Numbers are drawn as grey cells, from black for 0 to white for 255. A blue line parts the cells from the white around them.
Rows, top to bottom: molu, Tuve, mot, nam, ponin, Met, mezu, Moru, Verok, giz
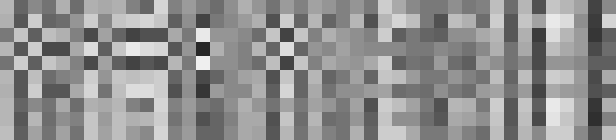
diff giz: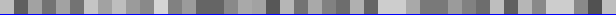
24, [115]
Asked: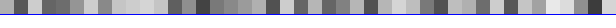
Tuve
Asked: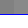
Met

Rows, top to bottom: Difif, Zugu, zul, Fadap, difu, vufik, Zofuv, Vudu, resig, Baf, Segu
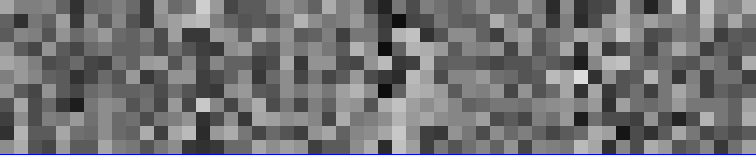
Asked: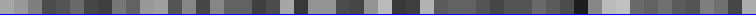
difu
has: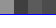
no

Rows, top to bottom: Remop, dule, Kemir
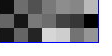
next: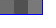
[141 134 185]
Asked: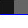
Kemir
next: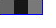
[109  66  54]
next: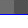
[121 141 134]
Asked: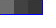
dule

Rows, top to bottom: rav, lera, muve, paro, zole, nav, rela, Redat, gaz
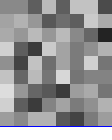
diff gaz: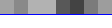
0, [157]
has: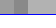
yes
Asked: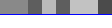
rav

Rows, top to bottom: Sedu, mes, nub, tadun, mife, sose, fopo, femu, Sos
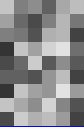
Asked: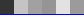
fopo
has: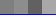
yes

